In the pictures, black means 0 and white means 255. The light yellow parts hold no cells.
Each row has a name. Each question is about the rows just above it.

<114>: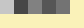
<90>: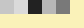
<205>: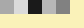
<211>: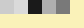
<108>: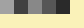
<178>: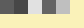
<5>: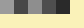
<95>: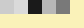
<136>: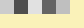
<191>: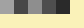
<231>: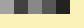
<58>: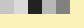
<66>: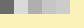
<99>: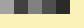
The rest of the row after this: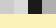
[121]
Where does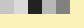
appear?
<58>
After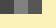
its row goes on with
[115]
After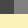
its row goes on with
[ 86 115]
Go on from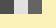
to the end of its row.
[191]

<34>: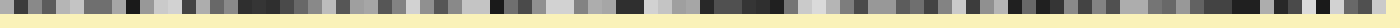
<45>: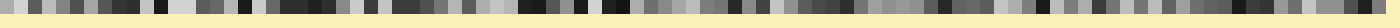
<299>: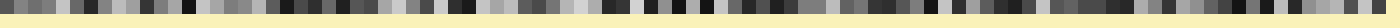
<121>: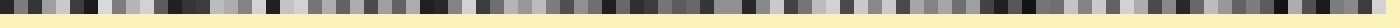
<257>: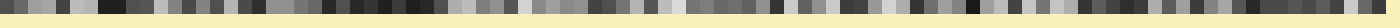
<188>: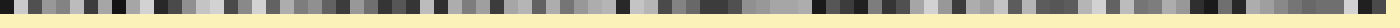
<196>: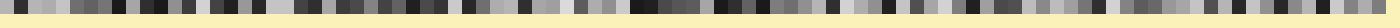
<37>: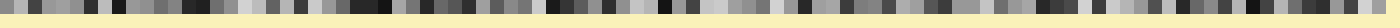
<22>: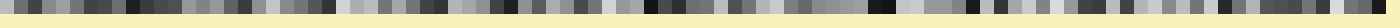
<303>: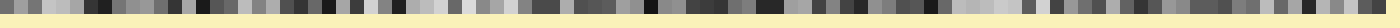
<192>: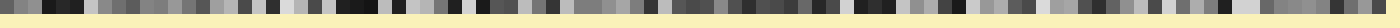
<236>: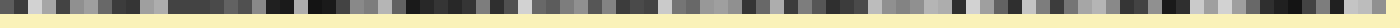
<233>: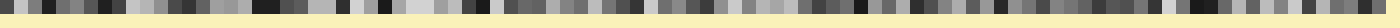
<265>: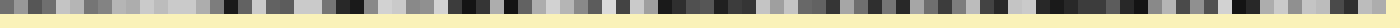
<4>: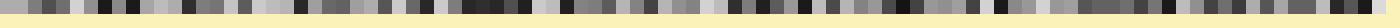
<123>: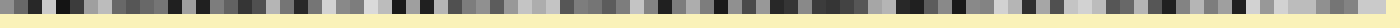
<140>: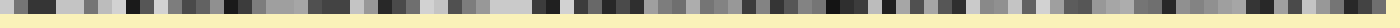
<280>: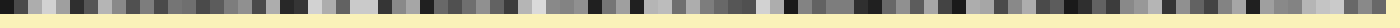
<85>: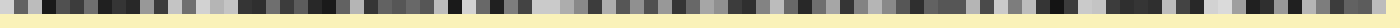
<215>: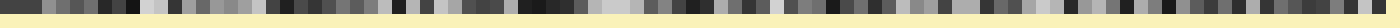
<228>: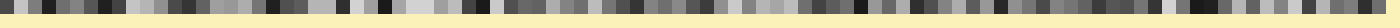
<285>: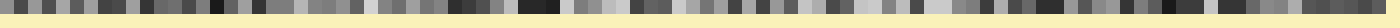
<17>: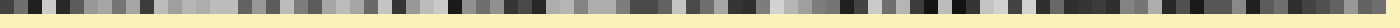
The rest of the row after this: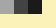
[173 166  74 137 173  74  92  26  47  98  60 137 152 181  53 144  98  67
 131 166  32 159 137 131 181 196 202 104 137 104]
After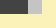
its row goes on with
[152  40  74 111 210 196  80 125 152 202 202 202  60  32 210  60 104  40
  74  47 159 125 111 173 117 131 152  60 131  53  86 131 117  20  47  60
 188  32 166  80 166  86  47 202 137 144 196  98 210 159  92  86 152 166
 173 117 111  40 144 131 144 159 166  53  40 159  74 196 152 117  40  67
 111]
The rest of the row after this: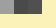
[188 137 188 159 117  47 210 131  92 104 152 166 196  80 181  40 196 144
  40 137 181  32 202 131 173 125]
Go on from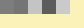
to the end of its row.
[188 181  40 159 104  98 159 173  86 202 104  40 202 125  40  47  40  80
  32 202 188  32 131 125  92 181 131  67 181 144 131 210 188  47 125  32
  92 152  26 188  74 181 131 152  74  20  67 152 144 159  67 210  26 137
 152 210 152 159  86  98  98 111  67 117  26 188 144  67 111  60 173  86
 166  98  98 188  40  86  26 218]
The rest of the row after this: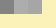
[ 47  47 210 196 159 166  40  80  80  53  47  32 117 202 218 181 125  74
 152 152  92 111  67 131 202  60 144 181  32 104  32  53 137  67 131  80
 173 173 117 104 152  98  67  67  32  32 173  40  74 218  26 210 104  80
 202]
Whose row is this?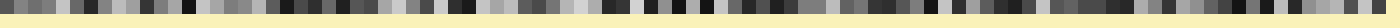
<299>
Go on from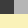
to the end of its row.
[218 137 131 144  32 117 159  32 181 188 111 173 125 104  86  80 210 173
  26 131  98 125 125  47  32 104 144  92 166  67  26 173 166  74 137 173
  74  92  26  47  98  60 137 152 181  53 144  98  67 131 166  32 159 137
 131 181 196 202 104 137 104]

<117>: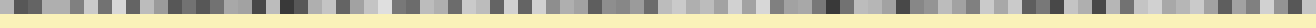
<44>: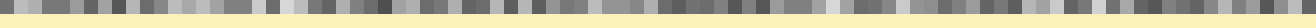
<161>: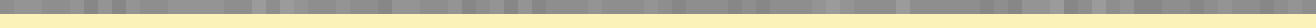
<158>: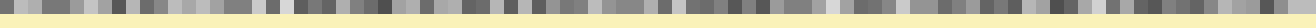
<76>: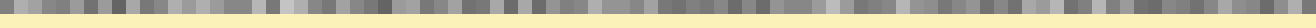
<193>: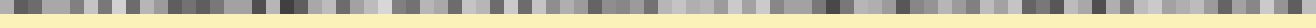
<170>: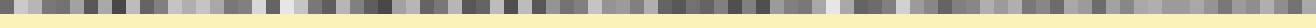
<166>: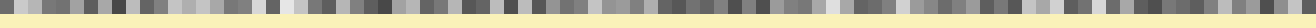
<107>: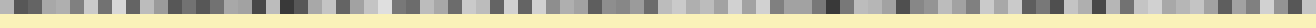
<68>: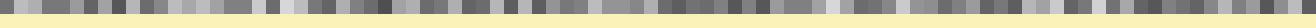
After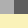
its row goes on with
[108 168 168 128 196 120 209 108 182 155  94 114  94 120 162 162  79 182
  64  94 168 188 108 162 188 215 128 114 182 168 108 196 182 108 202 108
 196 142 175 155 100 142 135 155 114 182 196 175 182 155 202 162 202 135
 162 162 120  72 120 182 175 155  87 135 148 182 155 128 188 162 196 100
 120  87 188 168  79 175 120 188 202 162 175 188 155 100 162 135 202 148
  94 188]
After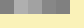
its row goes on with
[155 114 155 100 168 120 135 175 155 175 155 135 135 182 120 196 175 135
 120 162 135 120 100 155 162 120 135 162 114 120 168 108 168 108 148 128
 135 175 148 148 135 162 120 114 128 120 135 108 135 108 148 135 135 155
 188 155 120 128 135 182 148 142 120 135 148 114 135 114 168 155 182 114
 128 182 128 155 114 108 135 128 114 135 168 142 135 108 142 175 120]

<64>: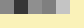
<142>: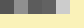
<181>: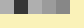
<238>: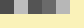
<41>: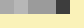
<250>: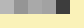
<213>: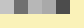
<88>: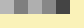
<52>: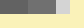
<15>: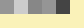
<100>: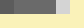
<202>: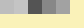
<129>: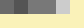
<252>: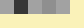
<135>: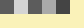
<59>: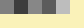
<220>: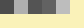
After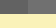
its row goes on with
[212]
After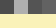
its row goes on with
[189]
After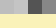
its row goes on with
[162]
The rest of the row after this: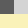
[ 92 169  68]
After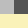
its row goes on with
[106 183]

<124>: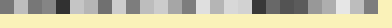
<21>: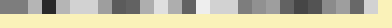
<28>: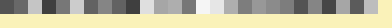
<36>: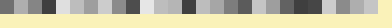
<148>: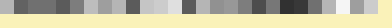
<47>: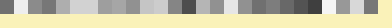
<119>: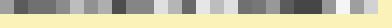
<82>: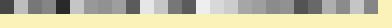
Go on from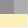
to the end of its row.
[ 77 133 133 223 181 104 230 189 223 112 119 152  91  70  70 152 245 158
 210]
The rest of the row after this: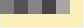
[ 91 189]
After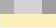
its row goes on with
[166 145 197 204 133  77 181 145 230 145 112 125 104  83  63 245 152 216
 119]
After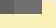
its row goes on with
[ 91 125 189 158 181  91 197 204 223  91 181 145 152 125  77 119  49  56
 112 181 245 158 204]
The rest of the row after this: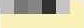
[181 112 204 125 189 204 166 125 223 181 216 210  56 104  83  91 152 174
 230 189 125]

